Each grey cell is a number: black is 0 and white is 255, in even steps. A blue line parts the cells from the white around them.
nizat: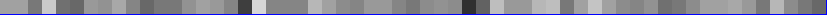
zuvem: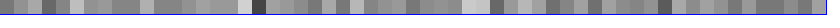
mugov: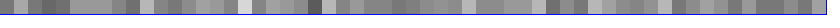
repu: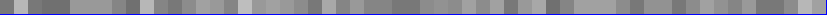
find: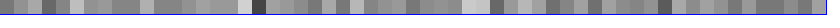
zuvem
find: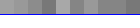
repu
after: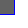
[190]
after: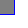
[140]
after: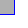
[133]

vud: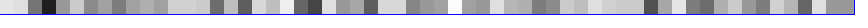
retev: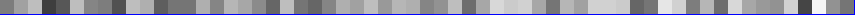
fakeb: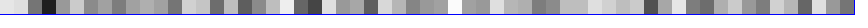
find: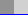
retev
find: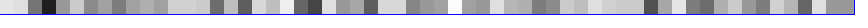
vud
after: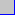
[109]

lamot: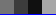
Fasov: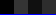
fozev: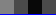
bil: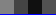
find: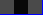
fozev
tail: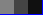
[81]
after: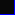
[74]
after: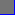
[60]

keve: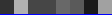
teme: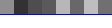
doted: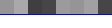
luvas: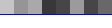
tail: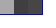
[155 149 161  70]
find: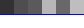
teme
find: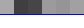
doted
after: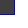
[70]
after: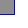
[50]
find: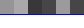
luvas
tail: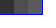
[183 104 190 112]

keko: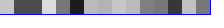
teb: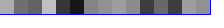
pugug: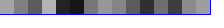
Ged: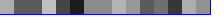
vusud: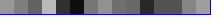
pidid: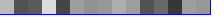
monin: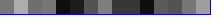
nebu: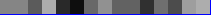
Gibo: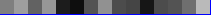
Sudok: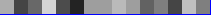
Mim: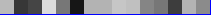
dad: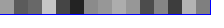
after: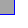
[127]
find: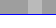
Sudok

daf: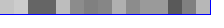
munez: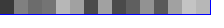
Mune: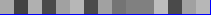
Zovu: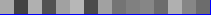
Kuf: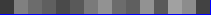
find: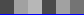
Mune
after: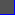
[161]

